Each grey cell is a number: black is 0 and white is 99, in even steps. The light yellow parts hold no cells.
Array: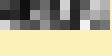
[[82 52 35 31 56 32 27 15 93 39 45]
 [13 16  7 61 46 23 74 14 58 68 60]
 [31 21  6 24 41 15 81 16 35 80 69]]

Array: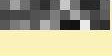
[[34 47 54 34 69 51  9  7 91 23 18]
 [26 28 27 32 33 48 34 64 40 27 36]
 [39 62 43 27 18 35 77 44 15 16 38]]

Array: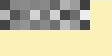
[[26 53 57 47 53 43 73 59 27]
 [72 33 48 82 45 81 28 42 92]
 [27 53 54 51 53 40 69 61 24]]

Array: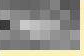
[[45 47 46 43 49 53 55 51]
 [55 50 54 68 64 57 54 60]
 [23 55 78 74 70 66 46 43]
 [60 53 52 45 50 43 50 38]
 [44 40 39 40 43 50 33 35]]

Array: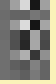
[[43 41 37 47 39]
 [43 37 33 50 39]
 [43 54 68 21 56]
 [43 31 15 65 28]
 [42 32 17 64 30]
 [43 60 85  8 64]
 [42 39 38 46 42]
 [44 62 84  9 62]]

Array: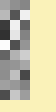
[[30 77 61]
 [62 59 51]
 [55 74 28]
 [56 58 65]
 [39 69 80]
 [98 31 58]
 [19 89 51]
 [23 93 38]
 [72 33 93]
 [64 56 52]]

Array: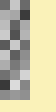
[[54 59 56]
 [22 85 52]
 [44 57 82]
 [67 47 59]
 [77 37 55]
 [35 78 43]
 [79 32 70]
 [73 39 66]
 [68 65 23]
 [42 77 41]]
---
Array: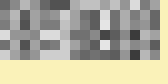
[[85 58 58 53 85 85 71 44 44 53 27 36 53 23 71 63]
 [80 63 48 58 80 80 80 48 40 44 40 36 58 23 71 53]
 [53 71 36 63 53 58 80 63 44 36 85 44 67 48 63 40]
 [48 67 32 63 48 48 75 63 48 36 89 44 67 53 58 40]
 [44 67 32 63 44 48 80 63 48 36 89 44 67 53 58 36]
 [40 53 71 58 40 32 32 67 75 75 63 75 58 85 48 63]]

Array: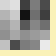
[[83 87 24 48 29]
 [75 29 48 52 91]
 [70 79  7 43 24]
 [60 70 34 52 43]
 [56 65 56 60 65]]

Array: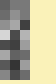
[[83 29 70]
 [65 38 42]
 [56 65 25]
 [52 29 42]
 [42 56 47]
 [38 47 47]
 [34 20 61]
 [29 25 61]]

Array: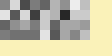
[[88 34 84 24 79 70 15 79 79]
 [52 84 29 48 39 70 56 92 74]
 [48 44 44 44 88 34 65 52 74]
 [39 56 65 48 79 39 65 65 60]]

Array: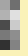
[[69 87]
 [64 43]
 [47 55]
 [29 79]
 [19 51]]

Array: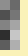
[[55 41]
 [51 64]
 [36 68]
 [31 46]
 [18 77]]

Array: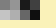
[[76 68 40  6]
 [49 58 10 25]]
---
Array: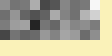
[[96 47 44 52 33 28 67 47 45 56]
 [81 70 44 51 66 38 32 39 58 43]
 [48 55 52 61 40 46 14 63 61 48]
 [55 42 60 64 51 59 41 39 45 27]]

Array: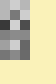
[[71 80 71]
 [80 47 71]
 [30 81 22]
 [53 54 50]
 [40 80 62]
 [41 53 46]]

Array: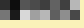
[[71 25 38 24 29 33  5 18]
 [28 55 37 71 62 84 10 46]]

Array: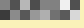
[[31 93 50 51 30 71 32 51]
 [84 35 44 68 59 34 54 23]]

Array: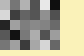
[[ 6 90 32 69 46 72]
 [31 56 33 39 24 84]
 [41 51 53 49 62 14]
 [61 32 67 47  7 34]
 [40 83 65 23 62 46]]

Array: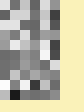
[[57 85 39 76 44 88]
 [25 77 45 82 82 38]
 [33 83 40 42 88 88]
 [58 61 43 85 48 62]
 [26 89 59 75 91 60]
 [29 95 50 57 44 42]
 [85 43 52 60 46 43]
 [51 55 65 51 76 43]
 [42 75 22 94 50 98]
 [54 46 43 47 10 73]]
